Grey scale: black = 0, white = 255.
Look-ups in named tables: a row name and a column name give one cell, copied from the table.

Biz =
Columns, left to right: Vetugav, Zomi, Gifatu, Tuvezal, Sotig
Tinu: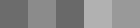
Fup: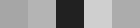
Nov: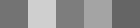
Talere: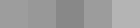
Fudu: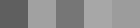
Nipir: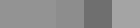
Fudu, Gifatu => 118
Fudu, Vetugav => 95
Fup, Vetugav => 166
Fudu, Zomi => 161
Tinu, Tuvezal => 177
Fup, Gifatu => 33
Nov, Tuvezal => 164
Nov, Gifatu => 125
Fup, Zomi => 180
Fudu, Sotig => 156
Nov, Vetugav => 115
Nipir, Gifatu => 141
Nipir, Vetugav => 147
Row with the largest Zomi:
Nov

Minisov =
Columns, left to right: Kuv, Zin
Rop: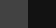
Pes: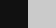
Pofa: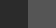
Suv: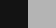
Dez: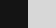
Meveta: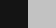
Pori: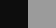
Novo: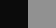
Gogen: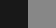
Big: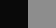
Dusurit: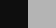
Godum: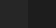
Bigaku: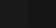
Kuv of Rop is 66
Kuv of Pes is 17
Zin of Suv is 180
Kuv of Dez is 20
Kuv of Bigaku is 25
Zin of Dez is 215
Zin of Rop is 18
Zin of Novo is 145
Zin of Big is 141
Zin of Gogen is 135
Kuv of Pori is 13
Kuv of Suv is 19
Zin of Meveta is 194
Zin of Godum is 29
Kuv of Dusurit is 14

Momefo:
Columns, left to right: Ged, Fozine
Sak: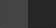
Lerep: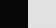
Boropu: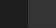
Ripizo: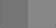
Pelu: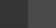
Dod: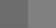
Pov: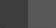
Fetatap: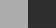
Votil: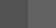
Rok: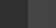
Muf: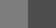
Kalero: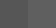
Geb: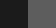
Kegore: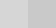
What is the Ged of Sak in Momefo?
68
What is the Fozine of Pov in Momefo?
88
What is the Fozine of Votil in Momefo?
99
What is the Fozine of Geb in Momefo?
93
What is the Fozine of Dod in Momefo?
128
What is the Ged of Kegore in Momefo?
214
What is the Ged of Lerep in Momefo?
8
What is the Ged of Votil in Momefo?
82
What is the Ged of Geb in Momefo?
27
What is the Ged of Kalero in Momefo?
86
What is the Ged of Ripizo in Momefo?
117
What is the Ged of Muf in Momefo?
124
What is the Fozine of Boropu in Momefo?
53
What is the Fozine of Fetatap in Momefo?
46
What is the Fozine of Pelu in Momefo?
73
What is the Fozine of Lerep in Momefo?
226
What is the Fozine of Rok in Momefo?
68
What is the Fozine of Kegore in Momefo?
201
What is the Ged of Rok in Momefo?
47

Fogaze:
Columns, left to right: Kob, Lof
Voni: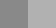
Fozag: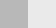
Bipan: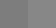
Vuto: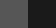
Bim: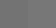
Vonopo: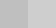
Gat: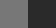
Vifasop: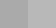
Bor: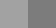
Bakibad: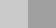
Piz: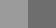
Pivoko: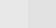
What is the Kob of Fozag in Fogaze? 184
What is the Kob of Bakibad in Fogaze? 202
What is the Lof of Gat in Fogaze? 42
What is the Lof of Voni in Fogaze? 177
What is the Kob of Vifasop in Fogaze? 170
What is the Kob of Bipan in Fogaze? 125
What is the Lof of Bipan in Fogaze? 135
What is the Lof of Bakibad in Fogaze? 160
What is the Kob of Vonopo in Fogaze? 191
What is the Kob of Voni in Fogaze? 137
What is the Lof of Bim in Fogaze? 119
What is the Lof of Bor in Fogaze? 124
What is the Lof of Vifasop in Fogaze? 184
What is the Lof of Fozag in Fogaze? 234
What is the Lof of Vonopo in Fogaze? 206

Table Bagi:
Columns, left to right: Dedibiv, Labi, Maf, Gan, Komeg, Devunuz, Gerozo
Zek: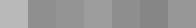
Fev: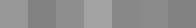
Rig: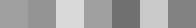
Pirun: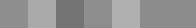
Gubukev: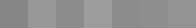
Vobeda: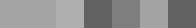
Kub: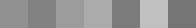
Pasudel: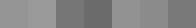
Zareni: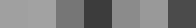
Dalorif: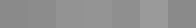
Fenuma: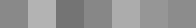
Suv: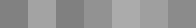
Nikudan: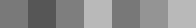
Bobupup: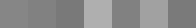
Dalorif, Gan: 148
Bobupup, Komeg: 129
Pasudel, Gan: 107
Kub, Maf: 156
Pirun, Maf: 116
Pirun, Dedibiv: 142
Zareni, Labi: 162
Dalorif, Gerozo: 138
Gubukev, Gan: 156
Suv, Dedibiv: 129
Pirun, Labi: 170
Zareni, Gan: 60
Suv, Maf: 128
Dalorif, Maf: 147
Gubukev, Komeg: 140
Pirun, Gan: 141
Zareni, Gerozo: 75
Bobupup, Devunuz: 161
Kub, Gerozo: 117
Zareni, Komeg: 139
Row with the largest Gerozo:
Nikudan

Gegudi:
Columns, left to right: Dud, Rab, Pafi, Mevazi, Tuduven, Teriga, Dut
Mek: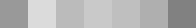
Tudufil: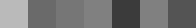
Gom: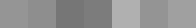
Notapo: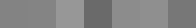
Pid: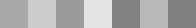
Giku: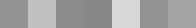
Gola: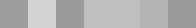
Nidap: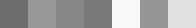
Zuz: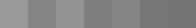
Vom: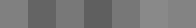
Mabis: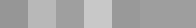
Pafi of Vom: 120
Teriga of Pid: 184
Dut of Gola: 155
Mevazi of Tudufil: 128
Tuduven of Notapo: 140
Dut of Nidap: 224
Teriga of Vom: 137
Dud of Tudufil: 186
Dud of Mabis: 150
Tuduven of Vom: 119

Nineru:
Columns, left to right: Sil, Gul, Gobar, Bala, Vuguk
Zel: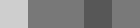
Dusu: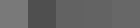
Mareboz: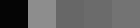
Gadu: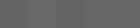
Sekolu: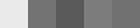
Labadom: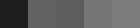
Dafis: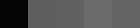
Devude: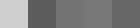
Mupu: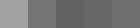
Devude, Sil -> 206
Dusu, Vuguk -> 103
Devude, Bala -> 119
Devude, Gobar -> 116
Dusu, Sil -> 121
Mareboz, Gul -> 141
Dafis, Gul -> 95
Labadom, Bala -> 118
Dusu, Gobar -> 98

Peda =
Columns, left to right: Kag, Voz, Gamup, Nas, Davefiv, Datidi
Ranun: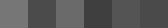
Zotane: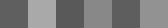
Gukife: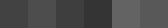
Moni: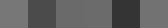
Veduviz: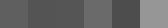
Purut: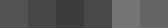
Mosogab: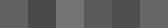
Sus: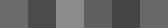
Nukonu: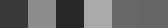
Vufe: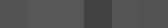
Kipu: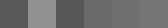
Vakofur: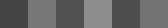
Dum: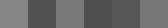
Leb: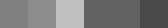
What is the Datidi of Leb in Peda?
73
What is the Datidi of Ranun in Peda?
74
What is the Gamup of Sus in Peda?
139
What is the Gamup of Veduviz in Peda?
85
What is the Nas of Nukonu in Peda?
170
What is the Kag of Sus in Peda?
107
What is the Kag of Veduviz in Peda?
95
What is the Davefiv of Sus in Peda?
68
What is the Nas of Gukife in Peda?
52
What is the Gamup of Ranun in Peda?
106
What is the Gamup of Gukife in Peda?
62
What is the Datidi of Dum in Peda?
119
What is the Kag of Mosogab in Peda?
97

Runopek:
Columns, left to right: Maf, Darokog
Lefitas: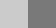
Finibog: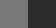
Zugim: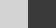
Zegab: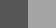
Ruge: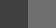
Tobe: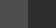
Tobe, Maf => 78
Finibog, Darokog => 44
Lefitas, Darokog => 121
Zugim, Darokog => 58
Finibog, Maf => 120
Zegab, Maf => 86

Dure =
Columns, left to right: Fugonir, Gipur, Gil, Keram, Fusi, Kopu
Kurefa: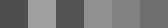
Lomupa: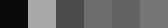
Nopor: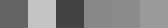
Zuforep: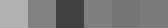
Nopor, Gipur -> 195
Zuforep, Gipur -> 129
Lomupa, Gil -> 75
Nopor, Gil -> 67
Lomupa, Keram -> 109
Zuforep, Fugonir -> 177
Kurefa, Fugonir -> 78
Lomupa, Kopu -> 118
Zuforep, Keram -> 127
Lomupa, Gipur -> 169
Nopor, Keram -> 136
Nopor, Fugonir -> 99
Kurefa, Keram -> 144
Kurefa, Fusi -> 130
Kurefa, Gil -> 83
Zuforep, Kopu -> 123
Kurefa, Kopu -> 111
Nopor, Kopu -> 154
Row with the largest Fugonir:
Zuforep

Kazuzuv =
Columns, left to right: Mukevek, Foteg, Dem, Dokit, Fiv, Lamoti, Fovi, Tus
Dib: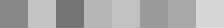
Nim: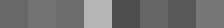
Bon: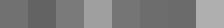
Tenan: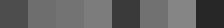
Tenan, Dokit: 124
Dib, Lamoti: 154
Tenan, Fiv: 58
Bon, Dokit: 159
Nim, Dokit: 181
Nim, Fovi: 89
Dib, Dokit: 182
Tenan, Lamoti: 113
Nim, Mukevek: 105
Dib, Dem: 117
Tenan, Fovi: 133
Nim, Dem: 109
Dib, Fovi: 169
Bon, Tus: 175

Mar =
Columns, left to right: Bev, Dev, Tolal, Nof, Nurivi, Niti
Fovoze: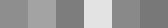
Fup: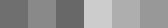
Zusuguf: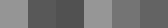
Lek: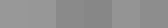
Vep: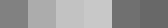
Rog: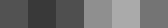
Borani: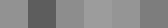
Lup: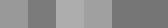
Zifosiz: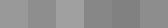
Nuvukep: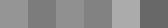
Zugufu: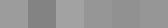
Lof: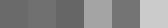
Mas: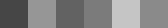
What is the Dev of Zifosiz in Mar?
142
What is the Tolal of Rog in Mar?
79
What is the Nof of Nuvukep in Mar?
130
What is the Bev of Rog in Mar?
82
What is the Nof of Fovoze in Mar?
227
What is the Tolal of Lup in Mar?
173
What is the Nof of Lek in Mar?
135
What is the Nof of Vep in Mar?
200
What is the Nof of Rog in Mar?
143
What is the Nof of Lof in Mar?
164
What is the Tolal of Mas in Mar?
98
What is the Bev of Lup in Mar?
153
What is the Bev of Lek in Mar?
152
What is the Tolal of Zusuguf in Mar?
81
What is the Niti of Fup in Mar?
152
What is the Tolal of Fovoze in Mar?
125
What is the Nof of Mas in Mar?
123
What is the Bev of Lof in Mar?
106
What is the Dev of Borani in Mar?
93
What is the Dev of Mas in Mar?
150

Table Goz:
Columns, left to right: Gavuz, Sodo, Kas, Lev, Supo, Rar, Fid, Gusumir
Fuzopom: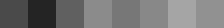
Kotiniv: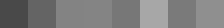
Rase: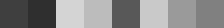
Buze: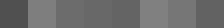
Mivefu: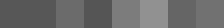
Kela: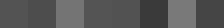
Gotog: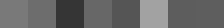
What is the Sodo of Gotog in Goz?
109
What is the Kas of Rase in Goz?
212
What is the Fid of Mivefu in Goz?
101
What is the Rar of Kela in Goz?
58
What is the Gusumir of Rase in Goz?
128
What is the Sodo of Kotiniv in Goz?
100
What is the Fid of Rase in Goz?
154
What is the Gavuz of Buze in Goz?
80
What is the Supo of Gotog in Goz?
85
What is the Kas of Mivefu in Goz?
107
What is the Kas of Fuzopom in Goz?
96
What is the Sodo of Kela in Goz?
77
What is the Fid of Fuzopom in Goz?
165
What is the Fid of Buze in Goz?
118
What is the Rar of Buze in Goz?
128
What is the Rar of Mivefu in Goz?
145
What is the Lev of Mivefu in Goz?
85
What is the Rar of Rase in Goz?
201
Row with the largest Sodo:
Buze

